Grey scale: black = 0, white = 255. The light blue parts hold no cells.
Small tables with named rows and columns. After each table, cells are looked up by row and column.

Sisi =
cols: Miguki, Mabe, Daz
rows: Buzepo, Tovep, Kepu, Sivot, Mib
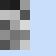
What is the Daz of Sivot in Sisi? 129
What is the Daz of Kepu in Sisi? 216
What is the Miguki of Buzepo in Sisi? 35
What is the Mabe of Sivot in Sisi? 116
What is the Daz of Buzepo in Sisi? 154
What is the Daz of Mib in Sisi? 199
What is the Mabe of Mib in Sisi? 131
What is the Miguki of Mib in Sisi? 84
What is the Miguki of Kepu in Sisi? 84
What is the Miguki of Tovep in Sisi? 192
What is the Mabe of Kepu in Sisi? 163
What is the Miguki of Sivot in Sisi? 142
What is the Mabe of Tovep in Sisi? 186
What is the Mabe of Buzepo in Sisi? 28
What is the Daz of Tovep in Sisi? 83

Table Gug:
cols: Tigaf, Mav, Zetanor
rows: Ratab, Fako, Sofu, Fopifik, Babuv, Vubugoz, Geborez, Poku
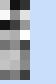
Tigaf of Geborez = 195
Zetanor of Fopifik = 253
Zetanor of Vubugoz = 130
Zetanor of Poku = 62
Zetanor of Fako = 226
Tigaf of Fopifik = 186
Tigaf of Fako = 248
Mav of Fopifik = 174
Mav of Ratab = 18

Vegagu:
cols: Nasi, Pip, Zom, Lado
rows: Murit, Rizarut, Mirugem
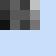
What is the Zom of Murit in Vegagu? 59
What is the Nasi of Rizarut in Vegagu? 43
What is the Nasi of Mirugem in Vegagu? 18
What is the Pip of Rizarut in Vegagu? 88
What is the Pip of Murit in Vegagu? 95
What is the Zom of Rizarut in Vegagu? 87
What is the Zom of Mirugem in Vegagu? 58
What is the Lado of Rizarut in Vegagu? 141
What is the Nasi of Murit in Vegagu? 62
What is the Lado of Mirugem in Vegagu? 115
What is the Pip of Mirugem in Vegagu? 94
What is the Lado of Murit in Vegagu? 193

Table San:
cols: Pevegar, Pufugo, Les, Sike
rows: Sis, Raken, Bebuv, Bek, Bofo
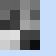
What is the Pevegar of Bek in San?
218
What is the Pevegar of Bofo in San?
205
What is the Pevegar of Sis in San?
98
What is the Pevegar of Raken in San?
108
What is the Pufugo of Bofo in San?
182
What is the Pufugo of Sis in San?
97
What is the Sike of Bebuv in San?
148
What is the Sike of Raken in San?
87
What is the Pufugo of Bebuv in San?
63
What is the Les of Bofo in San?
52
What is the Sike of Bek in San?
64
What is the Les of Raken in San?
146
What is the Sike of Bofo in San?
13
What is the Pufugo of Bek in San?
222
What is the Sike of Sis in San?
118
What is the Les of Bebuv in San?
164
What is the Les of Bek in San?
67

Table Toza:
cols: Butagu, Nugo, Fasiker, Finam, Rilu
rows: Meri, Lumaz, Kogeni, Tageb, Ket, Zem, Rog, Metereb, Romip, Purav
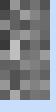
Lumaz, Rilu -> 107
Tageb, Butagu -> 67
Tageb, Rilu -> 103
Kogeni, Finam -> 111
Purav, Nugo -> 168
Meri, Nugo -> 151
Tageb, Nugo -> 129
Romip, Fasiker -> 147
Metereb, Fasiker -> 97
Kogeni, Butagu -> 138
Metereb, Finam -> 116
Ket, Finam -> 111
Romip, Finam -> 130
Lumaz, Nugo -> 98

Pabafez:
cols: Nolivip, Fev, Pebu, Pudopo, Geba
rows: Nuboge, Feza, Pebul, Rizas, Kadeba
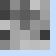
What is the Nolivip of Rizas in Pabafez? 64
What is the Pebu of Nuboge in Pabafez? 100
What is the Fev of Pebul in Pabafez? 162
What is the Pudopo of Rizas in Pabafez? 139
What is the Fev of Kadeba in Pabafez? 166
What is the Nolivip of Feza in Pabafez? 63
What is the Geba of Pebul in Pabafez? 143
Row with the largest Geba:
Kadeba

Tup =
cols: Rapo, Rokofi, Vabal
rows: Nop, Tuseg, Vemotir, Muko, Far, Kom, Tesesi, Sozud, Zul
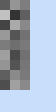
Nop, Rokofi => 149
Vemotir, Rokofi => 170
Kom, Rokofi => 74
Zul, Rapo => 78
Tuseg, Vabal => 95
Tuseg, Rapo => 193
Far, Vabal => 121
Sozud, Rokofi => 138
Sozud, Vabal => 122
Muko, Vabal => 114
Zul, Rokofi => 160
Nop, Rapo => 92
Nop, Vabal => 125
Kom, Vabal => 113
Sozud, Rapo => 95
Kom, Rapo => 159
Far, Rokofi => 111

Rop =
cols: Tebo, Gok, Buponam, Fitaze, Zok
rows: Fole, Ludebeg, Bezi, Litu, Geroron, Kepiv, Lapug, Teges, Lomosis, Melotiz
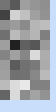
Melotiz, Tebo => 101
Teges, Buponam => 114
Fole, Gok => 89
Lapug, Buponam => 113
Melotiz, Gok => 218
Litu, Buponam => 164
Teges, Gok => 113
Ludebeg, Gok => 210
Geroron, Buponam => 96
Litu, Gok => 186

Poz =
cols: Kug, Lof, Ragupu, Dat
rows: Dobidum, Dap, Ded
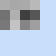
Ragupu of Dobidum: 170
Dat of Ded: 159
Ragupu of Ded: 133
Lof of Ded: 195
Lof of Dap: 176
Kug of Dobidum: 173
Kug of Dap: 114
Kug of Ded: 120
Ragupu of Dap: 63
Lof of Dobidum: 168

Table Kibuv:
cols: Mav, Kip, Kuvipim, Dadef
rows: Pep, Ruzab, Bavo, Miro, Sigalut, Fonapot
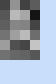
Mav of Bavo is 95
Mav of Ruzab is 87
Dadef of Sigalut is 196
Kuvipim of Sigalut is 70
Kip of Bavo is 134
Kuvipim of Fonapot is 99
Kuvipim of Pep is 65
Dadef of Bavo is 68
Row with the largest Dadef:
Sigalut

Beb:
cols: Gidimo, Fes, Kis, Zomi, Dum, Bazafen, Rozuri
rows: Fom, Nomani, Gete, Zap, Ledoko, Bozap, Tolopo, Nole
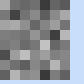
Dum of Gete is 133
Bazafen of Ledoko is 103
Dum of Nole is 57
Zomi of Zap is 148
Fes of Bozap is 157
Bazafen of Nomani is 138

